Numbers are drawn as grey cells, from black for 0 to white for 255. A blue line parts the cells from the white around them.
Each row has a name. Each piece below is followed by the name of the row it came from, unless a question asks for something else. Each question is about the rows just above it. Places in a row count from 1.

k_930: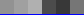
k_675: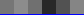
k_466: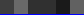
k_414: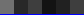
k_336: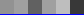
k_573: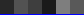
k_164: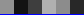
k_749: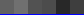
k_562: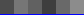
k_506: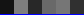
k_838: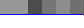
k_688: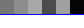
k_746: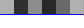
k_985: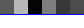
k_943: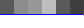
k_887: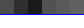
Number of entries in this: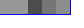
5
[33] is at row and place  k_414, 5
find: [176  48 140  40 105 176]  k_746
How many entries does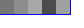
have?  5
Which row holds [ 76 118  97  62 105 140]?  k_562
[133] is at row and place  k_675, 6
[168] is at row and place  k_688, 3

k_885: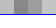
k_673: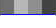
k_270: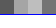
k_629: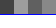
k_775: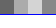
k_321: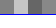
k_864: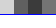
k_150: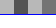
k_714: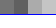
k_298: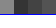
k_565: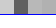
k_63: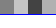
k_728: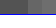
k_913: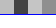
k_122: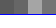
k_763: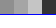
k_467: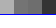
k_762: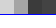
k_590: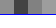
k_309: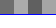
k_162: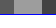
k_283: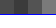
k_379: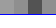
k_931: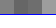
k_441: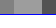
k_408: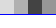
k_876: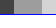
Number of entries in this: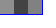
3
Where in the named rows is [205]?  k_565, 1
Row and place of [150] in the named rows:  k_408, 4
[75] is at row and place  k_283, 1
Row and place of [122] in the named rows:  k_283, 4

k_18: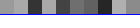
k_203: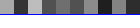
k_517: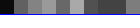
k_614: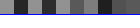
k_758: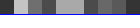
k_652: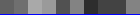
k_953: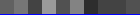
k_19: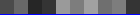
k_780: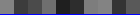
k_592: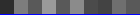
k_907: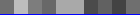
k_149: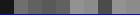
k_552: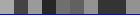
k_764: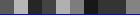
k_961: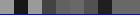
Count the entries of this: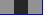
3
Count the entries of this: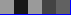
5
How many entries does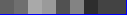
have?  9
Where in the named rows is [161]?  k_19, 7
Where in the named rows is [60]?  k_780, 2
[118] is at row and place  k_953, 2
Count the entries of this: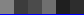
6

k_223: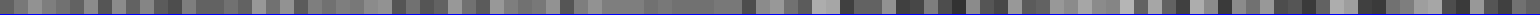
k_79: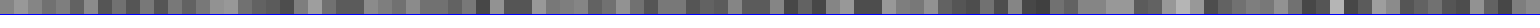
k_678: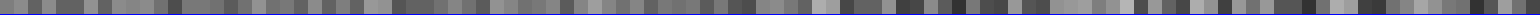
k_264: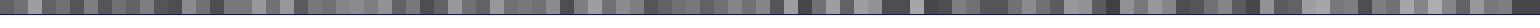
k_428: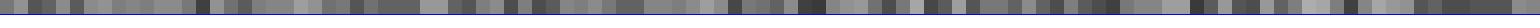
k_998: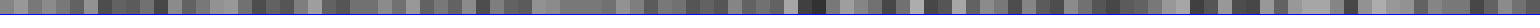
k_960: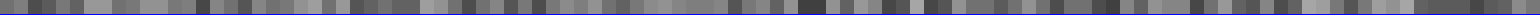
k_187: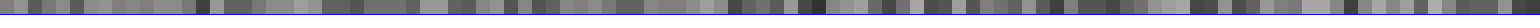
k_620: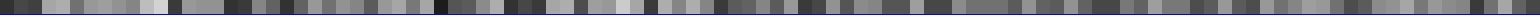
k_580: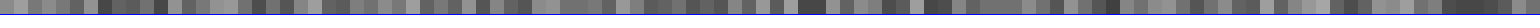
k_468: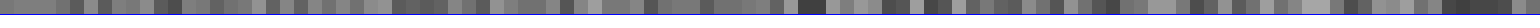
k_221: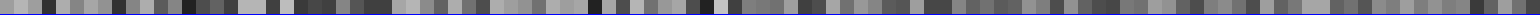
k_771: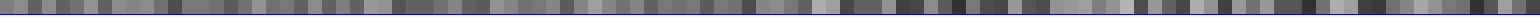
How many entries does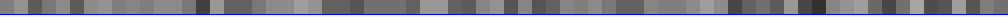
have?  72
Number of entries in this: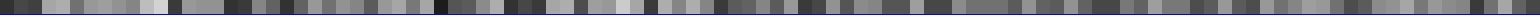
110
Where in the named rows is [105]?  k_187, 63
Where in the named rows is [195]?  k_221, 52

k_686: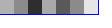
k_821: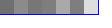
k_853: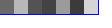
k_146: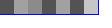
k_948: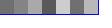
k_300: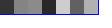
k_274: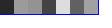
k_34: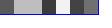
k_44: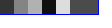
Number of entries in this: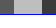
4
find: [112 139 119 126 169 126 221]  k_821
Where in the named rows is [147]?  k_274, 3

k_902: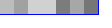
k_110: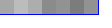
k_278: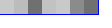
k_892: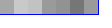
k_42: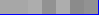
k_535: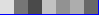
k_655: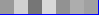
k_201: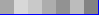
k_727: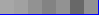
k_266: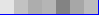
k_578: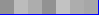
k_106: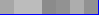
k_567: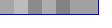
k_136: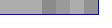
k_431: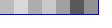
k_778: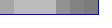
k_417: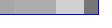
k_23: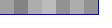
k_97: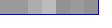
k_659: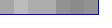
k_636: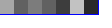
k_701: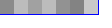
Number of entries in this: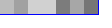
7
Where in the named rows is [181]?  k_266, 4

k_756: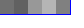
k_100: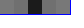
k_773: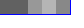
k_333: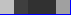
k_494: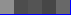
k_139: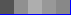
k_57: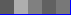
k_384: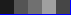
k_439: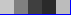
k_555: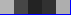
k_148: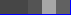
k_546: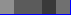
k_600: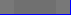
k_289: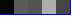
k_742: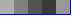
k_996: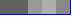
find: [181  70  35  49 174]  k_555
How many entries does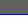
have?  2
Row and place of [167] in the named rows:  k_148, 4
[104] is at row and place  k_494, 5
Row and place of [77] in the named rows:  k_494, 2
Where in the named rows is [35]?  k_555, 3

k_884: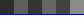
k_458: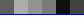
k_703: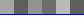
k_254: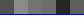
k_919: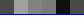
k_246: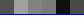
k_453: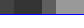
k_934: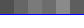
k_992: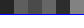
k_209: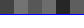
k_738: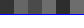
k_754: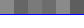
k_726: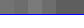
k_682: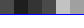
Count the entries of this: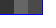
3
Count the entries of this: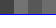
4
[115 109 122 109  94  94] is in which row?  k_726
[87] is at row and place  k_209, 3

